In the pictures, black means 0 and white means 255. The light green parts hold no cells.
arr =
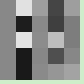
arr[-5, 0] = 136
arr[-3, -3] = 140
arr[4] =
[136, 25, 138, 150, 163]
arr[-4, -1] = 125
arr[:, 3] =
[69, 63, 190, 79, 150]
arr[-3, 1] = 227

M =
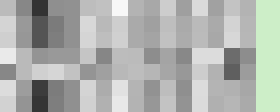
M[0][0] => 187
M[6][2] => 53
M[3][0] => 234
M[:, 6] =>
[193, 185, 190, 134, 160, 172, 177]
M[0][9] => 168
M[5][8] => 180
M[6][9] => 151
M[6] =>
[210, 148, 53, 126, 144, 209, 177, 232, 179, 151, 195, 147, 219, 176, 182, 170]
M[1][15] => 182
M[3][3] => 153
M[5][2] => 60
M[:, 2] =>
[51, 84, 84, 148, 208, 60, 53]
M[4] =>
[135, 186, 208, 214, 194, 148, 160, 184, 189, 182, 166, 152, 205, 178, 95, 156]
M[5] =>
[220, 157, 60, 124, 144, 212, 172, 225, 180, 146, 189, 143, 220, 180, 177, 167]
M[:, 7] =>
[247, 206, 208, 188, 184, 225, 232]
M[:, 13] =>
[161, 170, 168, 220, 178, 180, 176]
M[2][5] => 213
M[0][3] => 143
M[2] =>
[207, 151, 84, 126, 145, 213, 190, 208, 170, 164, 193, 172, 187, 168, 215, 183]
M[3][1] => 186
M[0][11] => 159
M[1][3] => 123
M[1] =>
[212, 153, 84, 123, 145, 216, 185, 206, 170, 160, 190, 170, 186, 170, 211, 182]
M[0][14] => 195
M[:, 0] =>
[187, 212, 207, 234, 135, 220, 210]
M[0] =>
[187, 135, 51, 143, 145, 189, 193, 247, 179, 168, 205, 159, 218, 161, 195, 179]
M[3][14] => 108

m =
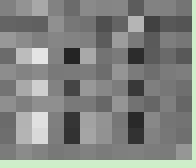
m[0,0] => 129
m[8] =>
[110, 180, 217, 125, 50, 165, 146, 122, 50, 130, 119, 111]
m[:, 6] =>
[133, 79, 92, 115, 109, 136, 103, 147, 146, 123]
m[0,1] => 147
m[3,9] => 91
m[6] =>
[143, 127, 143, 143, 121, 121, 103, 149, 114, 102, 127, 102]
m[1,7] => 100
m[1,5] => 114
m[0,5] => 138
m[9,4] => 123
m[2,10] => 126
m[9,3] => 120
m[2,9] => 90
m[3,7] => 123
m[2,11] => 119
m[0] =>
[129, 147, 168, 130, 107, 138, 133, 134, 92, 130, 129, 116]
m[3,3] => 130
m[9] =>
[123, 139, 130, 120, 123, 129, 123, 127, 128, 124, 123, 150]
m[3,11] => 88
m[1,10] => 88
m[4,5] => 124
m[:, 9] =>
[130, 65, 90, 91, 110, 127, 102, 136, 130, 124]
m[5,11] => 111
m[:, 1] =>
[147, 98, 139, 188, 131, 169, 127, 179, 180, 139]
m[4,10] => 123
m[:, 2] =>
[168, 96, 127, 228, 138, 207, 143, 224, 217, 130]
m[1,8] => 181
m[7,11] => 115
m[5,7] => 125
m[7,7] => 119

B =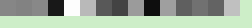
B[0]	134
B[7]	67
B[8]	155
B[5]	185

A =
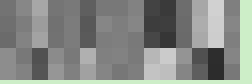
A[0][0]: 115
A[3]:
[141, 120, 81, 139, 121, 176, 128, 130, 122, 183, 203, 148, 80, 45, 133]
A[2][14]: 127
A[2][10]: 54
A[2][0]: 107
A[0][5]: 95
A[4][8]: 126
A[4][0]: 141
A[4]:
[141, 130, 85, 150, 128, 161, 133, 119, 126, 195, 190, 133, 94, 44, 120]
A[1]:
[111, 125, 156, 113, 124, 88, 134, 126, 134, 61, 62, 107, 173, 206, 134]
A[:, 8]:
[130, 134, 121, 122, 126]
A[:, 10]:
[58, 62, 54, 203, 190]
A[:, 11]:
[109, 107, 106, 148, 133]
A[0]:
[115, 135, 167, 117, 121, 95, 120, 120, 130, 67, 58, 109, 167, 209, 127]
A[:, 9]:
[67, 61, 71, 183, 195]

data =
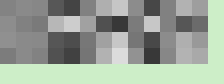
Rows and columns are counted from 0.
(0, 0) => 131
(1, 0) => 141
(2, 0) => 144
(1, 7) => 56
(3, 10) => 135
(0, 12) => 158
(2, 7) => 199
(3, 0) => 124
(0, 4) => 68
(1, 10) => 129
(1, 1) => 129
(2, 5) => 119
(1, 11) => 86
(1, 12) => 107
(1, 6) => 80
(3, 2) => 130
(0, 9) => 71

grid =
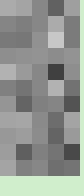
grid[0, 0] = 170
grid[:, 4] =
[158, 124, 124, 147, 142, 114, 83, 164, 153, 74, 115]
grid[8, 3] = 99
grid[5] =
[128, 116, 134, 178, 114]
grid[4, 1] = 154
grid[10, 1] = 127
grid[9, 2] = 128
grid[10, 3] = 112
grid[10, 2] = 134
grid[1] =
[132, 125, 134, 171, 124]
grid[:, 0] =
[170, 132, 120, 143, 177, 128, 149, 164, 152, 156, 163]
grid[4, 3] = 64
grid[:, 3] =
[98, 171, 199, 141, 64, 178, 132, 109, 99, 117, 112]

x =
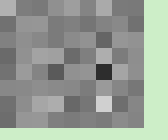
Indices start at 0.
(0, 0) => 177
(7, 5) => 128
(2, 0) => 129
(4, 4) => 145
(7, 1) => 150
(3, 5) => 127
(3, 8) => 142
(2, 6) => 101
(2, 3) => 123
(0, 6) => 170
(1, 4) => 128
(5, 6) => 154
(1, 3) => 123
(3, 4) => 107
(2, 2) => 136
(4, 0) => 114
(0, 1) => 125
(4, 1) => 155
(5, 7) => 134
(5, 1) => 137
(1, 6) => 131
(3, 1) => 145
